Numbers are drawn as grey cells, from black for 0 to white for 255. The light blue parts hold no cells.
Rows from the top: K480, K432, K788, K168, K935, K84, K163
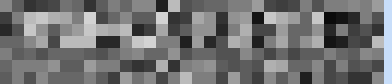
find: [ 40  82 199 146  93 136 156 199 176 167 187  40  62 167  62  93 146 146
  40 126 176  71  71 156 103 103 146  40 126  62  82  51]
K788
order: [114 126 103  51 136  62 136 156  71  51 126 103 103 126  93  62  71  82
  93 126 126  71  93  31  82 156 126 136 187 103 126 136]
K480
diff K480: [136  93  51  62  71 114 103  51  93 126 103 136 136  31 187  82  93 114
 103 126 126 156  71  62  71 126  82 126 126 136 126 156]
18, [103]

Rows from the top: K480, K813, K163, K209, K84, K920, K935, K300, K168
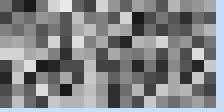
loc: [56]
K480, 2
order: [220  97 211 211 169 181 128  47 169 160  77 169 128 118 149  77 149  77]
K84
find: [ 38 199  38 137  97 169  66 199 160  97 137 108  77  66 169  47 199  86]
K935
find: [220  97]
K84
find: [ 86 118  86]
K163
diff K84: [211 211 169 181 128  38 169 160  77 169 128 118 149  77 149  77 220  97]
6, [47]

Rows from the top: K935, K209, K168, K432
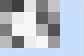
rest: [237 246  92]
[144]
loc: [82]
K168, 5
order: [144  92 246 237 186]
K209
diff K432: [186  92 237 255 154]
4, [246]
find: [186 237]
K209
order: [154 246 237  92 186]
K432
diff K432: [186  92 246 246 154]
3, [237]

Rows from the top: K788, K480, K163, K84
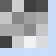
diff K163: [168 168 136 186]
4, [197]
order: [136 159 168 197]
K480
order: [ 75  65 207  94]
K788
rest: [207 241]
[218]
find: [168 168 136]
K163
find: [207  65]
K788
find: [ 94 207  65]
K788

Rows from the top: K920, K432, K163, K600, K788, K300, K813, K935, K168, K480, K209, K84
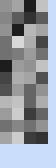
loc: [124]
K788, 2
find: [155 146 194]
K300
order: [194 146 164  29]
K920
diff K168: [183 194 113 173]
3, [101]
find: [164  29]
K920
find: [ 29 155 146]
K300
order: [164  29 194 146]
K920

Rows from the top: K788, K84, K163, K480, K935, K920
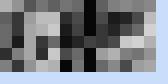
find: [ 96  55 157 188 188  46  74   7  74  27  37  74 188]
K84
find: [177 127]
K935
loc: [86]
K788, 3
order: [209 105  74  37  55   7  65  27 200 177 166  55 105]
K163

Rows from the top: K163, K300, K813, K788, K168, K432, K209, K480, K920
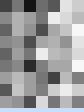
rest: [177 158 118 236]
[217 186]
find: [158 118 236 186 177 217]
K168
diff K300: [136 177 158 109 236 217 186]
4, [118]
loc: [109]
K163, 4
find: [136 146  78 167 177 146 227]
K788
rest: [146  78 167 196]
[247]

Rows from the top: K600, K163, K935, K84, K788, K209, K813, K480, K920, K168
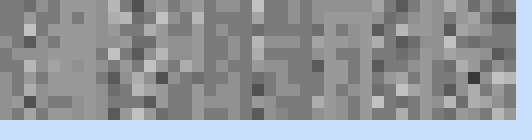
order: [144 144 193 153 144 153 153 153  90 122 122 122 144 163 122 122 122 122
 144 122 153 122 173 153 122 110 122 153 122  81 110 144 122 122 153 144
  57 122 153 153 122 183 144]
K813
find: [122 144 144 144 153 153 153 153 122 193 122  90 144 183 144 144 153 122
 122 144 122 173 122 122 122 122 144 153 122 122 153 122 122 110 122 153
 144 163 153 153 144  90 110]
K788
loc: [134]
K168, 24
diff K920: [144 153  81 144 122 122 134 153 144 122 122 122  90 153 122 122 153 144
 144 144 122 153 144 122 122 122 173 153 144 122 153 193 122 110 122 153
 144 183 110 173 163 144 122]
7, [144]

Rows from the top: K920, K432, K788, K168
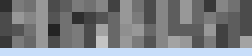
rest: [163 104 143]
[152 104 134  93  93  93 152  65  93  75]
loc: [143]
K788, 11

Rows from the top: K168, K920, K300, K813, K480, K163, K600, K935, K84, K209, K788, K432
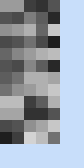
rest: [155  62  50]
[83]
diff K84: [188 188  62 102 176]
4, [93]
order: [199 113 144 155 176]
K935

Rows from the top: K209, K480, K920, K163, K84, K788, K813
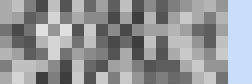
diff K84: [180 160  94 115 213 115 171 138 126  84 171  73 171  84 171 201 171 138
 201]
7, [160]
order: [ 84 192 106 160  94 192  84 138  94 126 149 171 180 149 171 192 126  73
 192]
K209

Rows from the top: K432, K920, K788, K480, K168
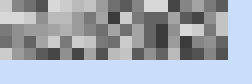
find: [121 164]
K920
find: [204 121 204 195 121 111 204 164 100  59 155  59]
K480
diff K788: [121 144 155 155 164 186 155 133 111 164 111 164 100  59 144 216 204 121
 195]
6, [176]
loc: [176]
K788, 6
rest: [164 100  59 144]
[216 204 121 195]
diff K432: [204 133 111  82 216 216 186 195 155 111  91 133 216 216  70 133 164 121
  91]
6, [204]
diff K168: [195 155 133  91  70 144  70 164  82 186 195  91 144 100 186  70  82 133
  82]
1, [204]

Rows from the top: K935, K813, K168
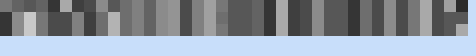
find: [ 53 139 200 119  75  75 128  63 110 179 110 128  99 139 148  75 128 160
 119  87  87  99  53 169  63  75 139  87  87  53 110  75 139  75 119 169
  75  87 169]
K168
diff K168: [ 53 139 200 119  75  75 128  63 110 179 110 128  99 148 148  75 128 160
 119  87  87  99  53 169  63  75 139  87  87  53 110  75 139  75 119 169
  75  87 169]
14, [139]
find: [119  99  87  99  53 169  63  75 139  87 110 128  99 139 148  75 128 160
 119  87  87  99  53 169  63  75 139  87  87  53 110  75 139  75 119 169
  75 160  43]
K935

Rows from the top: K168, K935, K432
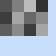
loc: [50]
K168, 4
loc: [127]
K168, 2
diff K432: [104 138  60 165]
1, [94]
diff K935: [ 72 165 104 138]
1, [60]
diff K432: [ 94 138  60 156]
4, [165]
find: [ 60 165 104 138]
K935
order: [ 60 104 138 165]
K935

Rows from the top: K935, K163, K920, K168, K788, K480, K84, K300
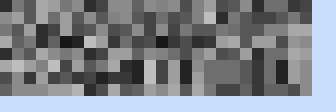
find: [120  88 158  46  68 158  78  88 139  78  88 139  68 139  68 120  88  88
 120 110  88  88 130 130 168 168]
K920
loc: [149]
K168, 25
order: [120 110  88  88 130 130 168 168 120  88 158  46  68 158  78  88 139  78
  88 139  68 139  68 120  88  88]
K920
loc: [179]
K300, 7
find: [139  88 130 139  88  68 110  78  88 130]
K163

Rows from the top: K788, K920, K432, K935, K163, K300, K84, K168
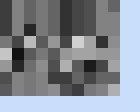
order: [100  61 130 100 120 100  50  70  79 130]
K788
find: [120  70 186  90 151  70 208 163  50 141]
K935

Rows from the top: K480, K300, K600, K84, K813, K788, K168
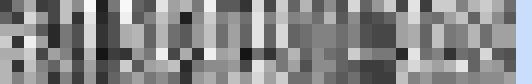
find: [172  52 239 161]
K813
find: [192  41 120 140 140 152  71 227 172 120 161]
K788

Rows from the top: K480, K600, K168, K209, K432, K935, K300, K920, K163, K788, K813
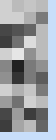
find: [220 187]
K209
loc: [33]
K935, 2
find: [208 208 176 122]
K600
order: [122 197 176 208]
K920
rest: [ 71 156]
[61 92]

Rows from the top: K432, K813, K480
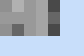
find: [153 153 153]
K813
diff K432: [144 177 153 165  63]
5, [73]
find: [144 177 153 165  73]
K432
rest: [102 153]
[165  73]

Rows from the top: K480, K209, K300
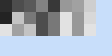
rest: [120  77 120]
[226 152 216]
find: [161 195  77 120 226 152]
K300
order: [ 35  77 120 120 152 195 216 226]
K209
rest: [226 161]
[195  77 120 226 152 226]
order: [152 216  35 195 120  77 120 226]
K209
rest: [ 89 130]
[ 56 152 161 206]

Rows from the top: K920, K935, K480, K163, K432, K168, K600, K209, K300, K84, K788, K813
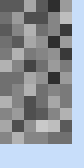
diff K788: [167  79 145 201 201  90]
5, [190]
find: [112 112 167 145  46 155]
K600
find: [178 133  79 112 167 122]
K300
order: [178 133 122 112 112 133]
K209
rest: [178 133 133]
[112 112]

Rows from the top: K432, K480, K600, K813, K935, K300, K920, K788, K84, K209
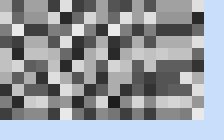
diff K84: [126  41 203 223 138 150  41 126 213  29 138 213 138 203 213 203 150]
4, [213]
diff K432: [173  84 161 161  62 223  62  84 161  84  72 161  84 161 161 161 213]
17, [223]
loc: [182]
K935, 5
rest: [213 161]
[105 223 161 223 150 150 150  41]
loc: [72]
K432, 11
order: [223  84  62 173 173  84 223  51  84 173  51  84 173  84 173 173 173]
K813

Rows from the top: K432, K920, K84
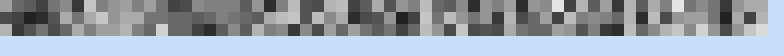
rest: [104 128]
[116 104  93 170 188 197  84 188 138 170  45  75  84 149  34  66 197 116
 188 149 116 149  56 179  75 104 159  66 188 128 138 128 104 179  45 188
  75 149 159 159 116  34 170  66 179]
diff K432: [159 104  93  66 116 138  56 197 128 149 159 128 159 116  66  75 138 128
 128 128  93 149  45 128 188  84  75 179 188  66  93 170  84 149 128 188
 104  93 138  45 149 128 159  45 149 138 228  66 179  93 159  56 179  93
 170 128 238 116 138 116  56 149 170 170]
57, [228]

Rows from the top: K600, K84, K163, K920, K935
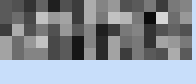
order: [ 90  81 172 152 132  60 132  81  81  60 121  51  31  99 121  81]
K163
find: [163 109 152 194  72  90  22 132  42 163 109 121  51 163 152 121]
K920
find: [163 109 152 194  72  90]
K920
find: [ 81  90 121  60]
K600
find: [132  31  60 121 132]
K163
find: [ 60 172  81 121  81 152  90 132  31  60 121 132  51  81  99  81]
K163
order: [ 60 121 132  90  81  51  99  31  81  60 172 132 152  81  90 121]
K600

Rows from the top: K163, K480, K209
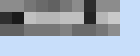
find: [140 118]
K163
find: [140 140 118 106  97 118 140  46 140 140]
K163
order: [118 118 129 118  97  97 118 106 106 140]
K209
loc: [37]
K480, 8
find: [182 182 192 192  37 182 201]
K480
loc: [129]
K209, 6

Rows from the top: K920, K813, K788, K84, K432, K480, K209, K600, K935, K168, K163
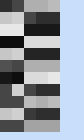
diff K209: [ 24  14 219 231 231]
4, [219]
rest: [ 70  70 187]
[175 187]
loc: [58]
K168, 3
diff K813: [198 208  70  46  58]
5, [46]

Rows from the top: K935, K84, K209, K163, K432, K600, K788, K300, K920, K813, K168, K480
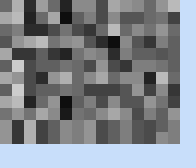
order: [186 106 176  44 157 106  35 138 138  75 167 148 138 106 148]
K935
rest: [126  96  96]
[85 96]
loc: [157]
K935, 4
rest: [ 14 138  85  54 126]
[96]
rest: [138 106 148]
[186]
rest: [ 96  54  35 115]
[138 126  44 126  96  96  85  96]
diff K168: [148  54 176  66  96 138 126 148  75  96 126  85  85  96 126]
13, [75]

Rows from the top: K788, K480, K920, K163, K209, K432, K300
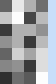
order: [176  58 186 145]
K163
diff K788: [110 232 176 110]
1, [100]

